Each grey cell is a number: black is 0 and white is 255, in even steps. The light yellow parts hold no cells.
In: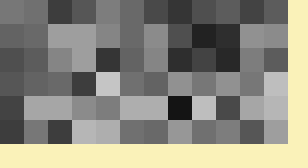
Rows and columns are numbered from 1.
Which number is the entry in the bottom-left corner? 61
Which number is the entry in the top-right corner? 92
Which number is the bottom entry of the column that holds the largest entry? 174
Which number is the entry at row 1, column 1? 119
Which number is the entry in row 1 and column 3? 61
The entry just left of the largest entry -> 61
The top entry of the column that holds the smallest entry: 53
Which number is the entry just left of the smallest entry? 174
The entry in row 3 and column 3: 133
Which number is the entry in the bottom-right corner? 158
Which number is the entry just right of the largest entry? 112
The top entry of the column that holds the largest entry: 125
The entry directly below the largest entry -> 125
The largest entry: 197
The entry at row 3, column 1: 79
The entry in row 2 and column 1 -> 99
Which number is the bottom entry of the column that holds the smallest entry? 151
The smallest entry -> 20
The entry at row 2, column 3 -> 158
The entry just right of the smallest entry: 190

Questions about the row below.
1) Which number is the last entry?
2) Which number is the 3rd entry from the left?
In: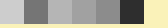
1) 46
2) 181

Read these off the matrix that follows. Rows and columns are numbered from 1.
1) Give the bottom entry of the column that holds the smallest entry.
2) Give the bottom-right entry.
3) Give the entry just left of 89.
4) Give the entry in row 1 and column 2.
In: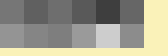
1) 205
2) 140
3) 110
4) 96
